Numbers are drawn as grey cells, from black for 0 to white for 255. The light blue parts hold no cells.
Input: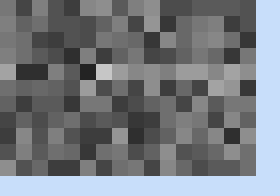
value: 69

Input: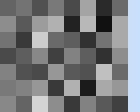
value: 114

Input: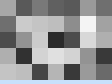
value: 89

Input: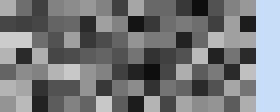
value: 111

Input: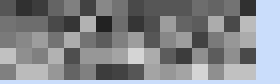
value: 48
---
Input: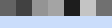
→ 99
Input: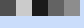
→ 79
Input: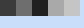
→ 59
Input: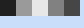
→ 32
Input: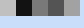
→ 192
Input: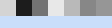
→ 212
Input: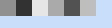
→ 144
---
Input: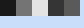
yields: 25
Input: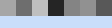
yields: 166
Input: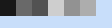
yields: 24
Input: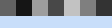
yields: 98
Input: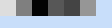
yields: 221
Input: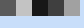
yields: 90
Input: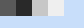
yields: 89
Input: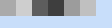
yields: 170
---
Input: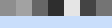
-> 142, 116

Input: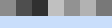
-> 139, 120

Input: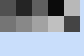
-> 80, 68

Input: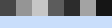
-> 71, 21

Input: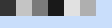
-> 52, 175

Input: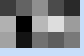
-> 61, 121

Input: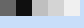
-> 102, 240
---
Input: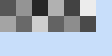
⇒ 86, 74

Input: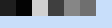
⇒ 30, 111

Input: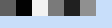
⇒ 94, 144

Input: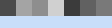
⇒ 75, 121

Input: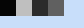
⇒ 5, 96

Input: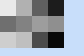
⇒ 233, 8

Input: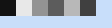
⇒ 18, 64

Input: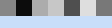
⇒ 134, 120

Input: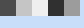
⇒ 76, 156
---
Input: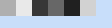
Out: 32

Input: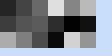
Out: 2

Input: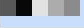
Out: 8

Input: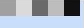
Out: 17

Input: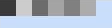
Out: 58

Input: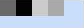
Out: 3

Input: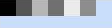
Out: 2

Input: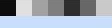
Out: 13
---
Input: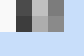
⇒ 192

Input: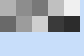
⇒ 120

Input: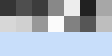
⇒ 60

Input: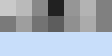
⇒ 136

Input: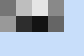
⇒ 229

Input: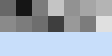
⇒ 124
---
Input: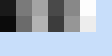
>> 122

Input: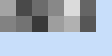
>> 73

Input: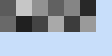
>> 198

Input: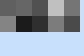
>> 102

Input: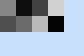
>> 13

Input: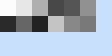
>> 231
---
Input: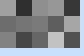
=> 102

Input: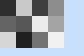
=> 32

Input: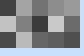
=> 102

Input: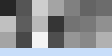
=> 150

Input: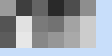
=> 150

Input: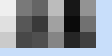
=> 133
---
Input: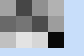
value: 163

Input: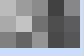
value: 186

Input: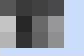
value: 85

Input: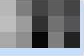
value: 183

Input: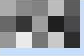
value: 172

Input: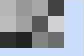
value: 181

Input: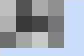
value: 191

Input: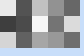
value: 233

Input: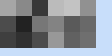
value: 166
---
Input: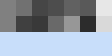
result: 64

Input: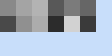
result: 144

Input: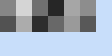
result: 172

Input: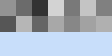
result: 182

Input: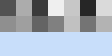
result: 159

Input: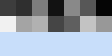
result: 164
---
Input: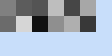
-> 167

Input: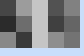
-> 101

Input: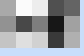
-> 161

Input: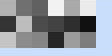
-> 17

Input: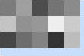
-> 203

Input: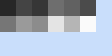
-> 75

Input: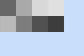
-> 224

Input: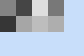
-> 120
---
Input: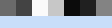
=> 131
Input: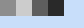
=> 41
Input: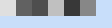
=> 135
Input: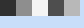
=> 184
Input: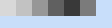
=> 123
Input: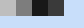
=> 58
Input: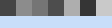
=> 201
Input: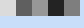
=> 126
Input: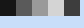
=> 61
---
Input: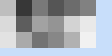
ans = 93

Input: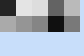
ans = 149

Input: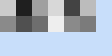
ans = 80

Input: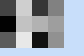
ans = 194

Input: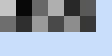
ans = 47

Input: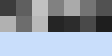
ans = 109

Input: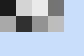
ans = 48
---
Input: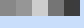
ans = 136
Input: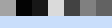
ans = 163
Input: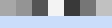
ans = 167
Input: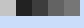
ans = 196
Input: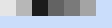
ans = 228
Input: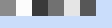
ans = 137
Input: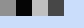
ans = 145
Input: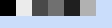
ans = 0
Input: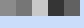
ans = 140
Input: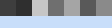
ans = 62
